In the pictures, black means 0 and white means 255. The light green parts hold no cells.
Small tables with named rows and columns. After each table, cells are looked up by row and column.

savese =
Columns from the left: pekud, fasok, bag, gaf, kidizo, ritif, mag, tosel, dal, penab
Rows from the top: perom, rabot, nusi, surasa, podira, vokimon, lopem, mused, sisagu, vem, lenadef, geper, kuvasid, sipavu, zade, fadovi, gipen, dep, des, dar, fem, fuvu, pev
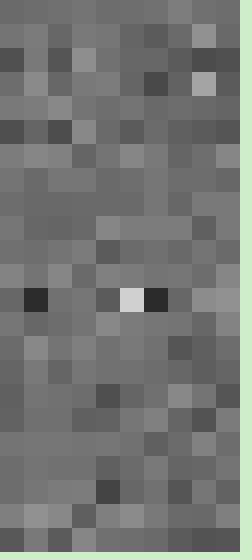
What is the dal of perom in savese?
111
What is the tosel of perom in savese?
125
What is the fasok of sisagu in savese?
104
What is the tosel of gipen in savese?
136
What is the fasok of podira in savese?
124
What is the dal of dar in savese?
102
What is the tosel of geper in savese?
117
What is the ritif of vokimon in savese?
90
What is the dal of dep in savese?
83
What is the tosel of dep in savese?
99
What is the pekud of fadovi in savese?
99
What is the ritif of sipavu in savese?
122
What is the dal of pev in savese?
82
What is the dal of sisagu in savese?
120
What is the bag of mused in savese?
119

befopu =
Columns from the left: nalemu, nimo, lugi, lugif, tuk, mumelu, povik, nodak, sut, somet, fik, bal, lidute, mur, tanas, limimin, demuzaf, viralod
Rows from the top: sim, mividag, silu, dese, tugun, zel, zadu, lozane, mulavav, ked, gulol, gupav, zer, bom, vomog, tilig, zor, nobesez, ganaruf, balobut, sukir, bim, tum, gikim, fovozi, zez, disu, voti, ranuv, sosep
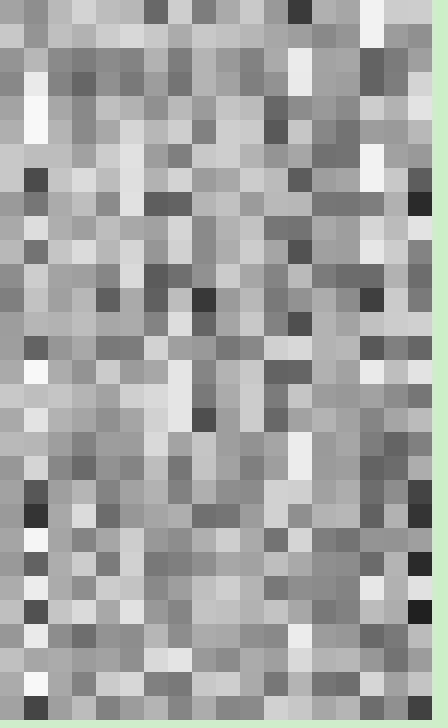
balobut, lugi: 135
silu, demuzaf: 123
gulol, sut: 139
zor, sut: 121
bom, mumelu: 171
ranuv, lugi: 168
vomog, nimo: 99
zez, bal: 195
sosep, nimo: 69
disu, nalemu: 151
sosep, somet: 134
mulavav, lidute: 183
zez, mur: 120
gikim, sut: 143
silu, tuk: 139
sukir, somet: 142

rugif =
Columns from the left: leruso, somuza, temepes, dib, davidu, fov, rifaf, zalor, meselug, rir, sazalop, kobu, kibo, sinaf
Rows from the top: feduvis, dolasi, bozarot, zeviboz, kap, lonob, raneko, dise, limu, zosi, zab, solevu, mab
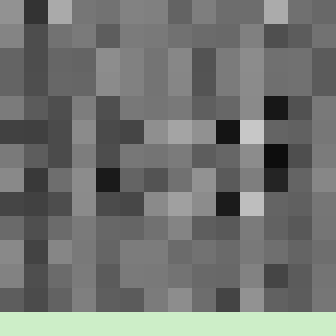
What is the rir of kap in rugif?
103
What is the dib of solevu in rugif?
123
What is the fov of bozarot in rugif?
129
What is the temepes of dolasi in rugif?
114
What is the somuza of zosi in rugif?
79
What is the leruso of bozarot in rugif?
100
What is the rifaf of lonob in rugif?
143
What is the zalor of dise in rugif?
113
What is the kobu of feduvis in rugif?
171
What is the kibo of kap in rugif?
81
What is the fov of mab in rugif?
91
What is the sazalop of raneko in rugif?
140
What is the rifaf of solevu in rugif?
121
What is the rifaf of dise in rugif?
83
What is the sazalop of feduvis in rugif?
109
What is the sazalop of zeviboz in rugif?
139
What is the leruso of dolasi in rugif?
132
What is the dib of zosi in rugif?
122

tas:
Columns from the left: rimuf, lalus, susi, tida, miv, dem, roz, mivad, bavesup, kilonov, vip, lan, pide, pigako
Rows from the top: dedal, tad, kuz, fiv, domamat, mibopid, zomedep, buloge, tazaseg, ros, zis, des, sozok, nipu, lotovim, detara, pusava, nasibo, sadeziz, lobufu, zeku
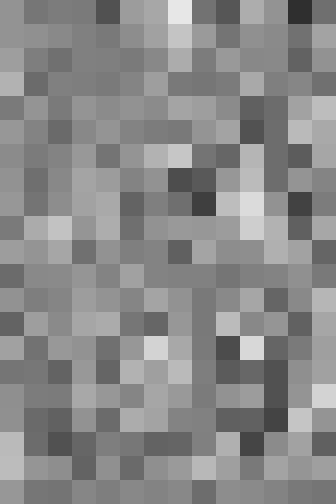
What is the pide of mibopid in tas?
185
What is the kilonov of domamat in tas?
139
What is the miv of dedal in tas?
80
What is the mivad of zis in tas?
96
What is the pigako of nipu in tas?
166
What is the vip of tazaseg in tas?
219
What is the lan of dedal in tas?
147
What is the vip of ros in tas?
206
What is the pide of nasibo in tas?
197
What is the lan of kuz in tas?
137
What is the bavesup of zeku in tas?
109
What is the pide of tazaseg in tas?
66
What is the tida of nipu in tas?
165
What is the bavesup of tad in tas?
154
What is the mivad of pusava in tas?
153
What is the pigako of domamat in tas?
189
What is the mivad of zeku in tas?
135
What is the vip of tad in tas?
144

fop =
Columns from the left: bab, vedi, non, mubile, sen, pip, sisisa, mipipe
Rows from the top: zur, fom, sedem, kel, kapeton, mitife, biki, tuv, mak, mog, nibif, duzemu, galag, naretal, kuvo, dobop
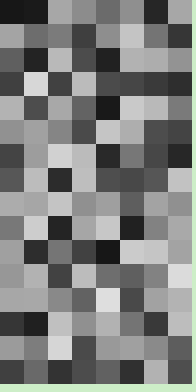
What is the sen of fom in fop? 142
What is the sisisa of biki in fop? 71
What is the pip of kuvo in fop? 160
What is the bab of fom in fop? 164
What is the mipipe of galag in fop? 179
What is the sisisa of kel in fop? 58
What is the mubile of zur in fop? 140
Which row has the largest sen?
galag

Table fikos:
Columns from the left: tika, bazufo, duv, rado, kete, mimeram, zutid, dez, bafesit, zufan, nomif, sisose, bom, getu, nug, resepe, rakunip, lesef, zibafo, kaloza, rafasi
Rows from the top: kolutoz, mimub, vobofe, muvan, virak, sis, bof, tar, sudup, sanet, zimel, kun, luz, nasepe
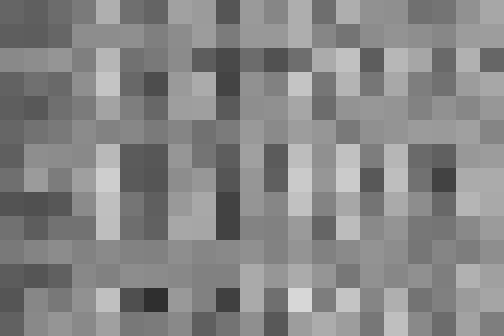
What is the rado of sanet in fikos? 114
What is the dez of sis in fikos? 133
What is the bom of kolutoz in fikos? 174
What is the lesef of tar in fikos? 113
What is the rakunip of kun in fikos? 135
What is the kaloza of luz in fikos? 155
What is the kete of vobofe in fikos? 182
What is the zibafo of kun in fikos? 126
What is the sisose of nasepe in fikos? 88
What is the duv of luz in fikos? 120
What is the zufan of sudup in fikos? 66
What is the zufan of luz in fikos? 64
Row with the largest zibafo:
sis

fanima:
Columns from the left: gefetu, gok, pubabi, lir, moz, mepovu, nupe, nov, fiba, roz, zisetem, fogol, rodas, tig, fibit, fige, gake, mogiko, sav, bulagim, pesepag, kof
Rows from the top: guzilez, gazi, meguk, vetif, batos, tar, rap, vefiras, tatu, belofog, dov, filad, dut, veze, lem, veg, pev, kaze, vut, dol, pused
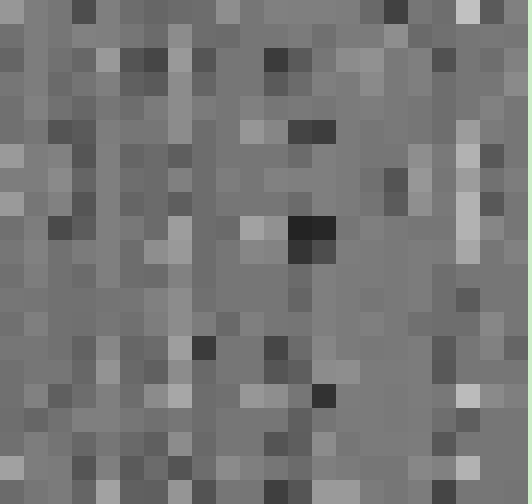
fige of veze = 127
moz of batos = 118
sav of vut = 88
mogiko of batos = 119
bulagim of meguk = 118
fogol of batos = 118
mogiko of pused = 124
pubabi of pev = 95
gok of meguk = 125
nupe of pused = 95
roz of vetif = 118
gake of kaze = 121
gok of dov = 129
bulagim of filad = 118
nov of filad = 129
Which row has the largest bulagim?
guzilez

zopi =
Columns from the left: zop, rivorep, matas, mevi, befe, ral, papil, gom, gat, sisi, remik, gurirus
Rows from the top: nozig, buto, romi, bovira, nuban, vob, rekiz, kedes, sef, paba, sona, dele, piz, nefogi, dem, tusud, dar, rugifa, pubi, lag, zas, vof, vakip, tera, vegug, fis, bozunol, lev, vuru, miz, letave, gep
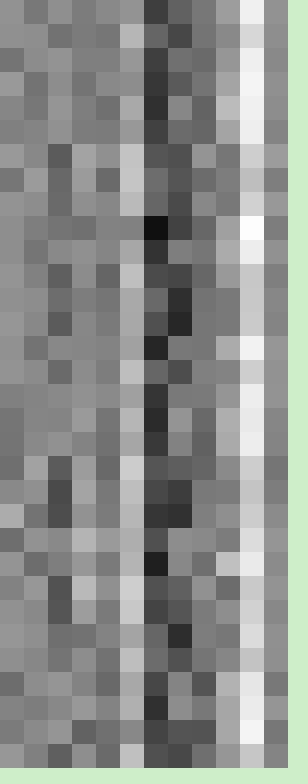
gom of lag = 94
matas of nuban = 149
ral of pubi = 166
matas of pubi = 145
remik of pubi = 237
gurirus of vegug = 147
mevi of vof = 146
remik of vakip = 220

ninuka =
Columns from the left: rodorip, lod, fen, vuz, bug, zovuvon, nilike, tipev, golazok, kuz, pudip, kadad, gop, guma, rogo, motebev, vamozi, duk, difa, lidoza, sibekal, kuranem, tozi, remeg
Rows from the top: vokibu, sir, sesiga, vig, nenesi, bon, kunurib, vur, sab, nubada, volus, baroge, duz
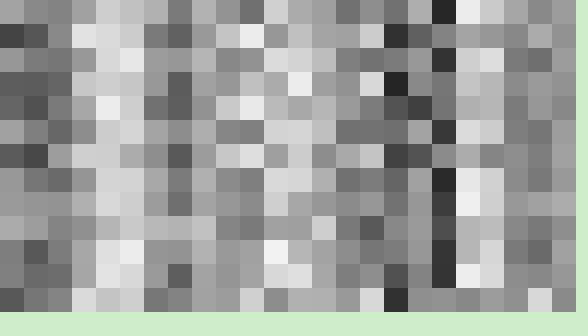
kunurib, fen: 157
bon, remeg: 157
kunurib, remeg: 160
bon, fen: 103
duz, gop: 177
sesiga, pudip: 146
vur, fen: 106
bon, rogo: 113
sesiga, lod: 123
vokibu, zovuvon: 193
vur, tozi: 120
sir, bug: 218
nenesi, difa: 115
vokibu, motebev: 142
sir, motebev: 204
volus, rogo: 141
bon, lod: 127
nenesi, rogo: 154
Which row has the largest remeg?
sab

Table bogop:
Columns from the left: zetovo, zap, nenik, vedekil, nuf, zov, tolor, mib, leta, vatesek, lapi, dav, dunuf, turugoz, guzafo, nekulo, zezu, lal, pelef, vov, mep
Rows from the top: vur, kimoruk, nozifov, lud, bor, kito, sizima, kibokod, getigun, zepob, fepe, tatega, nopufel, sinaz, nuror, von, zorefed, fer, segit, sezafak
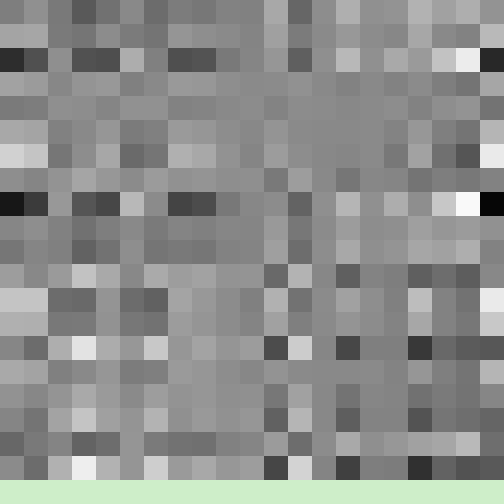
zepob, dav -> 153
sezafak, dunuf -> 211
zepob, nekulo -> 141
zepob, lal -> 159
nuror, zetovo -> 134
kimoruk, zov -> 123
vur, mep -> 147
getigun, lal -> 142
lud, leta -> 151
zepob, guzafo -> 156
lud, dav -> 139
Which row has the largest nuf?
sezafak

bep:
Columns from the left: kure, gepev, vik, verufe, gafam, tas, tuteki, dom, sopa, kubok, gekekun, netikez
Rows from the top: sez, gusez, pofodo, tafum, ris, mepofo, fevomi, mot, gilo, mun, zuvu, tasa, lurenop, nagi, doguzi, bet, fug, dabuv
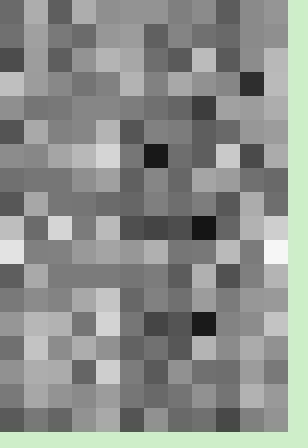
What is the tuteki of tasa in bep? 124
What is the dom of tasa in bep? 92
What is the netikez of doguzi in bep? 145
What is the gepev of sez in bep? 173
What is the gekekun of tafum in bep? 46
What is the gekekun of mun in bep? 178
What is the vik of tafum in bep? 136
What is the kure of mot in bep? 112
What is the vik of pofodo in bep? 93
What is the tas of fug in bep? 118
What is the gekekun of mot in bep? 111
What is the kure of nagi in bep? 150
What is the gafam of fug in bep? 155
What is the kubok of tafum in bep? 133
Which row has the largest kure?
zuvu

